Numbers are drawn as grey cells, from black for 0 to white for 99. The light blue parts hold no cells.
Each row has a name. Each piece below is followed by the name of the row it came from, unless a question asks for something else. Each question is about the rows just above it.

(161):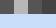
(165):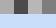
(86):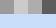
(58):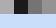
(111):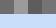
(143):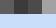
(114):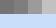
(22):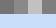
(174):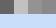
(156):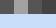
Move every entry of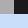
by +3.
[70 13]
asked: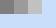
(114)
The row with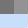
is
(58)
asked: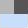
(161)
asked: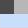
(165)

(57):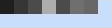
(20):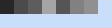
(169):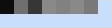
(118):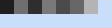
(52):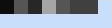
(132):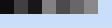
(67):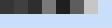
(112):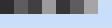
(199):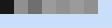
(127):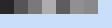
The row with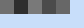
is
(118)
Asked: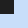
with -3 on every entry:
[9]
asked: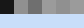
(199)
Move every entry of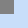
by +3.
[53]
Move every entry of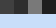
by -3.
[22 15 44  9]

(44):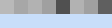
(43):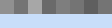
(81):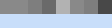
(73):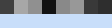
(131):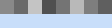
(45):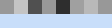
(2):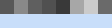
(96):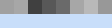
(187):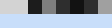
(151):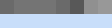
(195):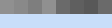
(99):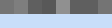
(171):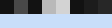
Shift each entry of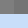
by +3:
[52 48]
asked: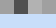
(44)
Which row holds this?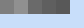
(195)

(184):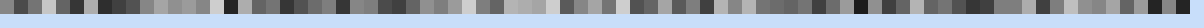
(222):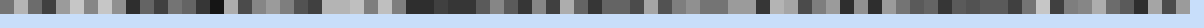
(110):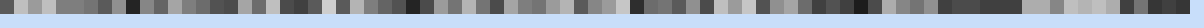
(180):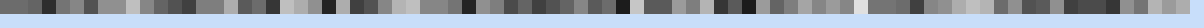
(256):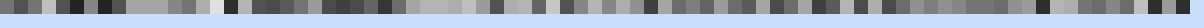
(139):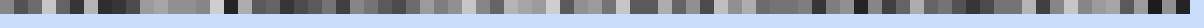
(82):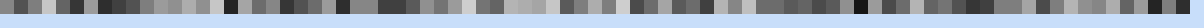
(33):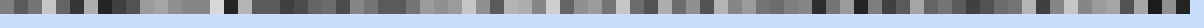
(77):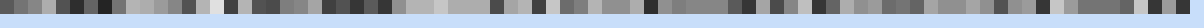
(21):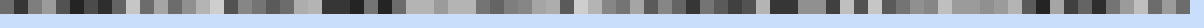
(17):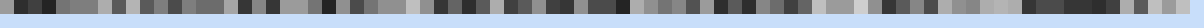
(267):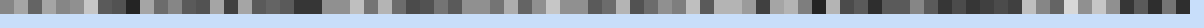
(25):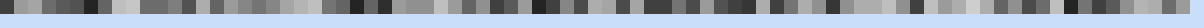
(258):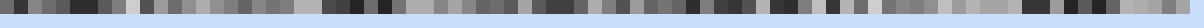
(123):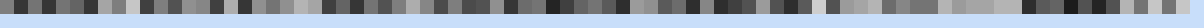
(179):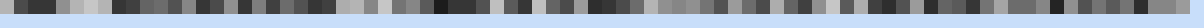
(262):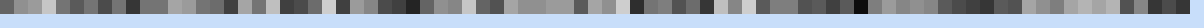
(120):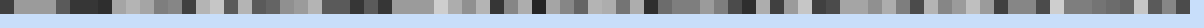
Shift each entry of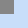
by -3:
[49]
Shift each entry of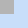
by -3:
[67]
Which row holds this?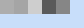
(184)
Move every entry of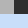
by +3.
[73 21]
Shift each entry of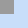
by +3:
[63]

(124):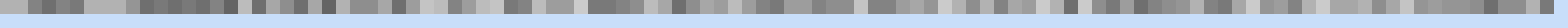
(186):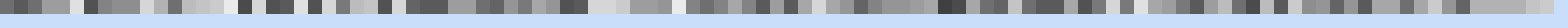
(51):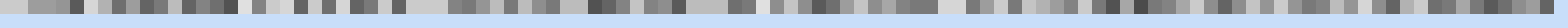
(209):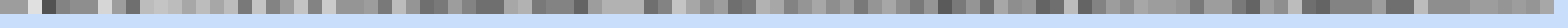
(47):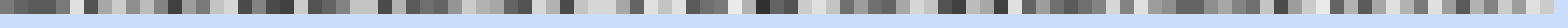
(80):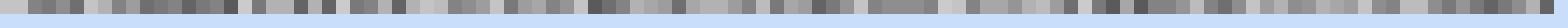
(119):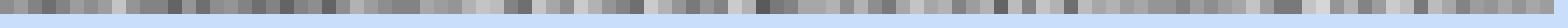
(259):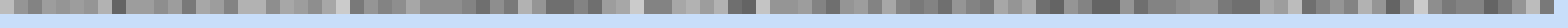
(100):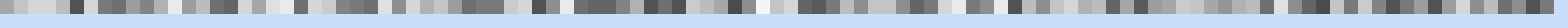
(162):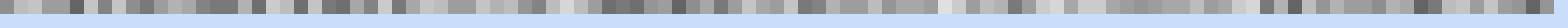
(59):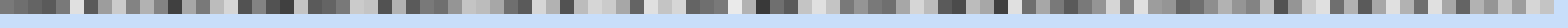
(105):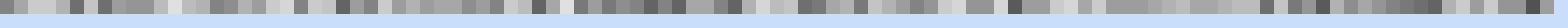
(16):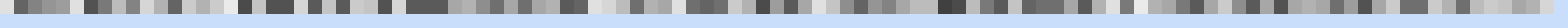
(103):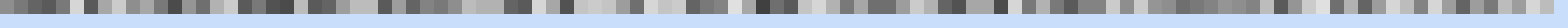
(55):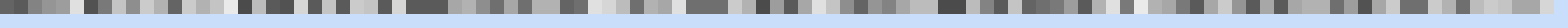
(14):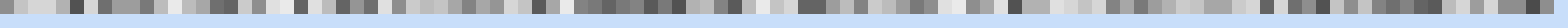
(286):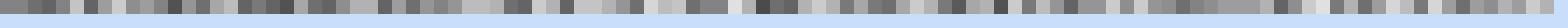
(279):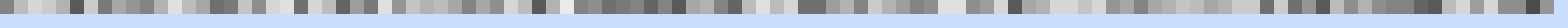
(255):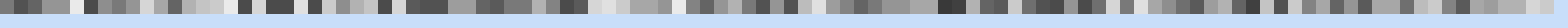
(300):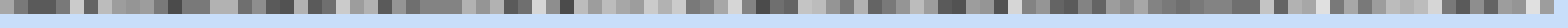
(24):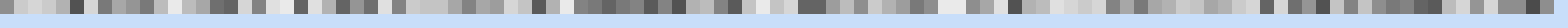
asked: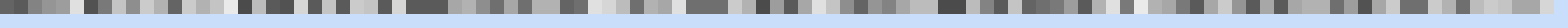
(55)
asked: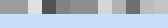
(186)
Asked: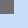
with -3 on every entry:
[40]
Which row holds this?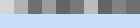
(51)
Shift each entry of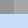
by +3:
[61 68]
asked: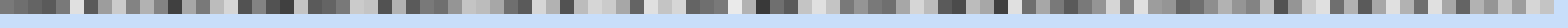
(59)

